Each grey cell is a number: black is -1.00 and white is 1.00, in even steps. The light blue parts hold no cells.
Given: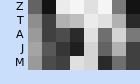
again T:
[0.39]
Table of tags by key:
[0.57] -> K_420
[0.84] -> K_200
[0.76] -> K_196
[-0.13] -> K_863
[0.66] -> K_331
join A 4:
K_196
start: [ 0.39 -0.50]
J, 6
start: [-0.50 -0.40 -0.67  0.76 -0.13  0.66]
A, 1
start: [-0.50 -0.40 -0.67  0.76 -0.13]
A, 1

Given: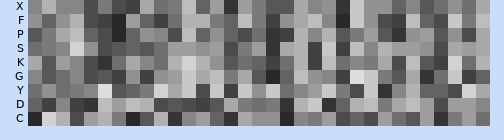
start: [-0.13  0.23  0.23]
S, 9
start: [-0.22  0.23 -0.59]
X, 12

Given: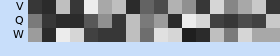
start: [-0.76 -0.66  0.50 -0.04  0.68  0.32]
W, 11
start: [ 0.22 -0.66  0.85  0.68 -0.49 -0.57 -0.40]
Q, 9
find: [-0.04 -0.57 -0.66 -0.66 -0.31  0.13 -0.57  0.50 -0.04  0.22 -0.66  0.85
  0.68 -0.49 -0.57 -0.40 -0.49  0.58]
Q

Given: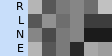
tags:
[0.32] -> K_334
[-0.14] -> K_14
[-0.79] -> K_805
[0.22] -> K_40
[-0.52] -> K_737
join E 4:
K_334
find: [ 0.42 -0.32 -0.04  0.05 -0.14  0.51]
R
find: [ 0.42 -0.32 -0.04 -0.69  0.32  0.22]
E
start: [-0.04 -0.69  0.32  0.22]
E, 2
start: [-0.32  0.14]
L, 0
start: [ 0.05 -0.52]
L, 3
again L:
[-0.52]

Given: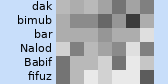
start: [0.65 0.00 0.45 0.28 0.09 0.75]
Nalod, 0
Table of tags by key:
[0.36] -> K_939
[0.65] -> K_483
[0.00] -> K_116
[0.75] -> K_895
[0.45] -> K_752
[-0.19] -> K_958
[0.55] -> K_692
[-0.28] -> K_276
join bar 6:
K_895
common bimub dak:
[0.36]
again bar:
[0.36]
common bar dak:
[0.36]
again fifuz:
[0.83]
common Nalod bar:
[0.75]

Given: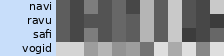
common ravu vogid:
[0.42]
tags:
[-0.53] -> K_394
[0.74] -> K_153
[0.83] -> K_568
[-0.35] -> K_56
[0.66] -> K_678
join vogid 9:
K_153
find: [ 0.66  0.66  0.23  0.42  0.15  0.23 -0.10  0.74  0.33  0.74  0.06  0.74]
vogid
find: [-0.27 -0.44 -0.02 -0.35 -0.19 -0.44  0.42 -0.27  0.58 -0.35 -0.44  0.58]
navi

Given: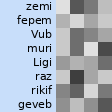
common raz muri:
[0.58]
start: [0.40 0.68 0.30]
fepem, 0
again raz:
[0.58]

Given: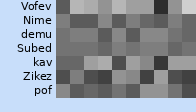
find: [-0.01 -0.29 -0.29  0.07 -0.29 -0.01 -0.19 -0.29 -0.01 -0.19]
Nime
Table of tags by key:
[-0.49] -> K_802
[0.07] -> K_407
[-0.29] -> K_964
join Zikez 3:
K_802

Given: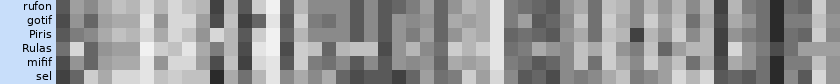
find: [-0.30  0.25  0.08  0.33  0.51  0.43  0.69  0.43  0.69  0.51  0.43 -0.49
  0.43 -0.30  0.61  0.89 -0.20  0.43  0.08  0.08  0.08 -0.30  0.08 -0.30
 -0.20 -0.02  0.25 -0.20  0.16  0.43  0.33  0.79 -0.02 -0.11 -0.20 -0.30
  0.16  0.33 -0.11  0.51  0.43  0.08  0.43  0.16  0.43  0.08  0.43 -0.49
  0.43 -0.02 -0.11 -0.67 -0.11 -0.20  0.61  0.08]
rufon
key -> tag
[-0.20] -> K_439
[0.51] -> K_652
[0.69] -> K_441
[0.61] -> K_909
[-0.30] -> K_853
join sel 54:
K_441
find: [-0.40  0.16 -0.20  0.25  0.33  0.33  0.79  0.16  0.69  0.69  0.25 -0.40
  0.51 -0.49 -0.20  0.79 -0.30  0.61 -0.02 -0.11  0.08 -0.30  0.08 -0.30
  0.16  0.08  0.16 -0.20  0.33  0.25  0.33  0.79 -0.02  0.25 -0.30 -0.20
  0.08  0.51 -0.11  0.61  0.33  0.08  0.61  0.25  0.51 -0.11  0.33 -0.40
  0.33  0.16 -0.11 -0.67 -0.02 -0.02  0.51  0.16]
gotif

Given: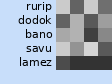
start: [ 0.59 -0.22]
rurip, 0
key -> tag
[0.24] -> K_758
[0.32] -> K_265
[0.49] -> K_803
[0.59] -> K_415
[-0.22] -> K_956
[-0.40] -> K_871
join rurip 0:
K_415
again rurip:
[0.59]
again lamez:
[-0.60]
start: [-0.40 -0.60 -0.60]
lamez, 0

